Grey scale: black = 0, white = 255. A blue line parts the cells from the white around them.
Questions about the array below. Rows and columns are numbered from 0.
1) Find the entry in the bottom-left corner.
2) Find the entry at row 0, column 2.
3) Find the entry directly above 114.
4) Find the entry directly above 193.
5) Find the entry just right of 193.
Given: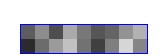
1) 43
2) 78
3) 120
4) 170
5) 114

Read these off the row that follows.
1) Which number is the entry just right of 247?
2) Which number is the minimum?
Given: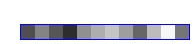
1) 117
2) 45

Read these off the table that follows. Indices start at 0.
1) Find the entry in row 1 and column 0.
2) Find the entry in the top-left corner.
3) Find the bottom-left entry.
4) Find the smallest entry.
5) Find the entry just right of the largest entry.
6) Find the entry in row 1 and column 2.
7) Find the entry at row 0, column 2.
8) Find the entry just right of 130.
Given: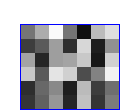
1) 61
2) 117
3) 53
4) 16
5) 117
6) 158
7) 250
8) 242

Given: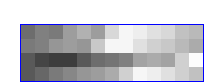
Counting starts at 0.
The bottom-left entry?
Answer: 89
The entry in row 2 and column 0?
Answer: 89
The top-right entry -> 185
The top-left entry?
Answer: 109
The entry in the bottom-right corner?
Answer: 193
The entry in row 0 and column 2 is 122
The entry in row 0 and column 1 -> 128
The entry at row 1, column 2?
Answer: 150
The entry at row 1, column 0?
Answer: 122

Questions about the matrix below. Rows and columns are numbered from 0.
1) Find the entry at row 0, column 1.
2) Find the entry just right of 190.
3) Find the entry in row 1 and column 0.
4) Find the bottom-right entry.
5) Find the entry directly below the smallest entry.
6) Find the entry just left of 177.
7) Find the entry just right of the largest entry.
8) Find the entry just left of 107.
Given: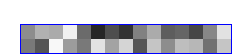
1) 177
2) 183
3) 121
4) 197
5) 226
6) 141
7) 156
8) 240
